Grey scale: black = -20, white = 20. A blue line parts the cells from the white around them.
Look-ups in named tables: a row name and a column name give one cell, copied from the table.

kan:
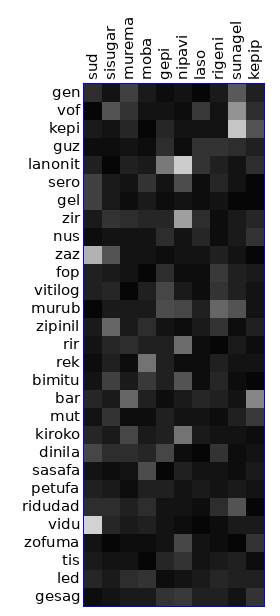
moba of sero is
-12
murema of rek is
-18
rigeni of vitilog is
-12
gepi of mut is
-15
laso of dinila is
-19
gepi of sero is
-17
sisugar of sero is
-16
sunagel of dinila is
-18
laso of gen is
-19
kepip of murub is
-17
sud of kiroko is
-14
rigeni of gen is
-16
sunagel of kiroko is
-17
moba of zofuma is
-18

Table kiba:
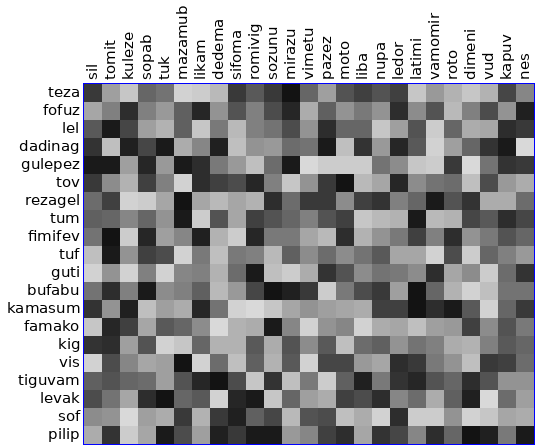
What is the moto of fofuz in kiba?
3
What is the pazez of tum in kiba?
-7
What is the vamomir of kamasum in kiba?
-13
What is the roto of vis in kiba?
3
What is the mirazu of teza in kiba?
-17
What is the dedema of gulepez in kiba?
-1
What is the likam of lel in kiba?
11

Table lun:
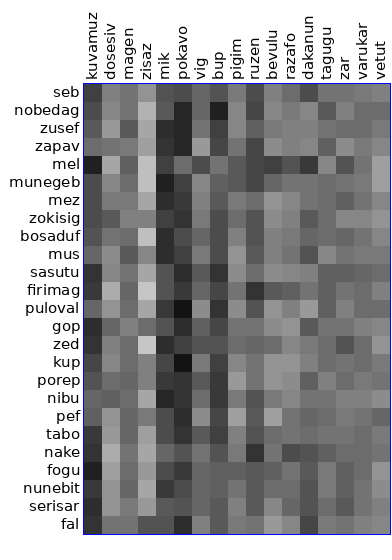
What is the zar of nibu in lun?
0
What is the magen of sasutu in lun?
-2
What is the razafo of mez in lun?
1
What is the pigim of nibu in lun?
-1
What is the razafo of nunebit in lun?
-3
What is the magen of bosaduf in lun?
-3
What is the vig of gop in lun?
-5
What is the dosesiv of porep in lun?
-3
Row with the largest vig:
zapav

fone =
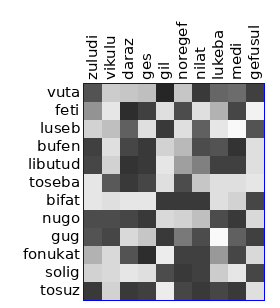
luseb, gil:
-11
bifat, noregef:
-11
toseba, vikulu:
-6
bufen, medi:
-12
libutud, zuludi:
-9
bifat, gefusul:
-9
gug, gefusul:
-10
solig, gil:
-8
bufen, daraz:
-9
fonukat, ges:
-13
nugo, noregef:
13

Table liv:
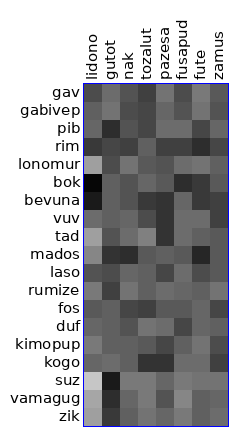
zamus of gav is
-6
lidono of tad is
5
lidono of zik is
5
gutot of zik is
-11
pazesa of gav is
-2
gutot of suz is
-16
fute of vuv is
-3
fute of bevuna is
-11
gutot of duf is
-5
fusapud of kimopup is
-5
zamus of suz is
-2
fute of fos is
-4
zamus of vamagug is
-4
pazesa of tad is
-12
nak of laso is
-4
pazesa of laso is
-9
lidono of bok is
-19
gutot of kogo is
-3
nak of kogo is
-5

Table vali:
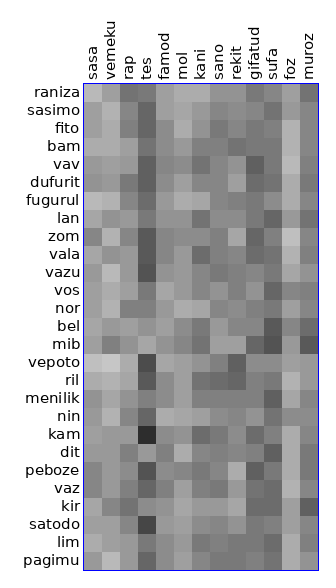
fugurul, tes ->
-3
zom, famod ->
1
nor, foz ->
5
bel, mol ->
2
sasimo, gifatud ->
1
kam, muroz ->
1
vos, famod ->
6
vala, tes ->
-6
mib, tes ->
6
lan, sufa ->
-4
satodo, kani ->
2
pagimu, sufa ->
-2
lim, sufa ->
-3
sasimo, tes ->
-4
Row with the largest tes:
mib

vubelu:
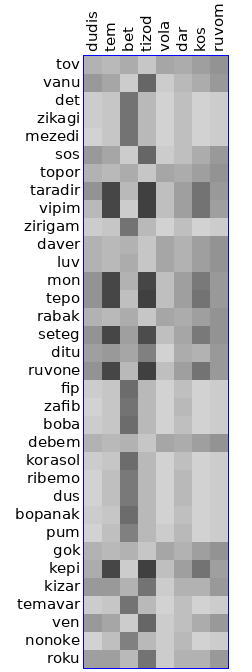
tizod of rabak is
11
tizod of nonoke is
9
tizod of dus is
9
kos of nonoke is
13
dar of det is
10
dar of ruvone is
5
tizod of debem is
11
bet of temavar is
-2
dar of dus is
9
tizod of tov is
11
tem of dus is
10
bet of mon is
8
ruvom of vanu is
4
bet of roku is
9
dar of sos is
10
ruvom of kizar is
4

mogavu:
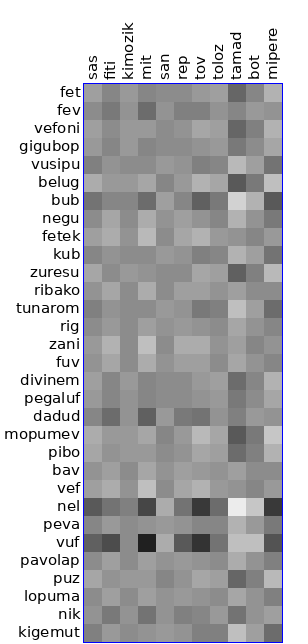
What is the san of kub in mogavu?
4
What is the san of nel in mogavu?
7
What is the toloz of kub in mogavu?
1
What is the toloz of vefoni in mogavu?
5
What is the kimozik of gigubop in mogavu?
4
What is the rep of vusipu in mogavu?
3
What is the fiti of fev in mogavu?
-1
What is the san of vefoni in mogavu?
2
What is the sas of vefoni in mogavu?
5
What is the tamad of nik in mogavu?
-2

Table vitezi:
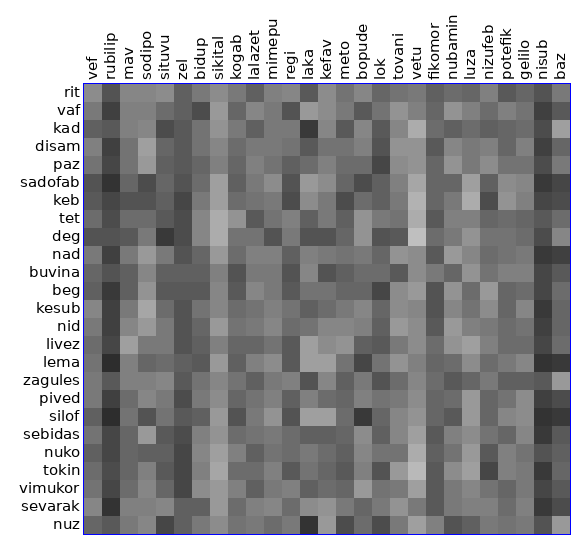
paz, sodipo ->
4
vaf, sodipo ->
0
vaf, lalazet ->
1
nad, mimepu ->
0
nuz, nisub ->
-7
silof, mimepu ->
3
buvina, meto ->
-5
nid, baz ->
-4
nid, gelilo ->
-2
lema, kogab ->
-5
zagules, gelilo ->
-5
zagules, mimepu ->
-1
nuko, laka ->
-1
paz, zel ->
-6
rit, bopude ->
1
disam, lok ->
-7
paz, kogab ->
-4
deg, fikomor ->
-3
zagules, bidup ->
-2
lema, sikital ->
4

